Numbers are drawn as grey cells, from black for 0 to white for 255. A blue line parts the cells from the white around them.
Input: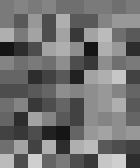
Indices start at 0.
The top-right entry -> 122
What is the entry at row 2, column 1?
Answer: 122
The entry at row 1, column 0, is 122
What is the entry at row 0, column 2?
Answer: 122
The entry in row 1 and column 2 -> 152
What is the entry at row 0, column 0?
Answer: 122
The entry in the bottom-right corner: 45
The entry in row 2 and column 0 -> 175
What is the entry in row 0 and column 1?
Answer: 132
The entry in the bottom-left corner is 187
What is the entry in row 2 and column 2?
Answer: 163

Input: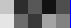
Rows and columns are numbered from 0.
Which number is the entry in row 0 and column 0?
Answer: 198
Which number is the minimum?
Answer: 18
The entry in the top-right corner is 78

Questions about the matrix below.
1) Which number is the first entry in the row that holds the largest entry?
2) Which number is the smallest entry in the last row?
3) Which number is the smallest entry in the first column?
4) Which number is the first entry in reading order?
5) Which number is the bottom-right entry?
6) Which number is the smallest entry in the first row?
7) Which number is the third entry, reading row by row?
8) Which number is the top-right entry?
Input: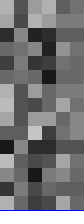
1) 94
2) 62
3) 24
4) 177
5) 104
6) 83
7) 156
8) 113

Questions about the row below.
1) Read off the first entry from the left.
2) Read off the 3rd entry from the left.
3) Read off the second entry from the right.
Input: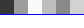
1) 55
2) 250
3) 137
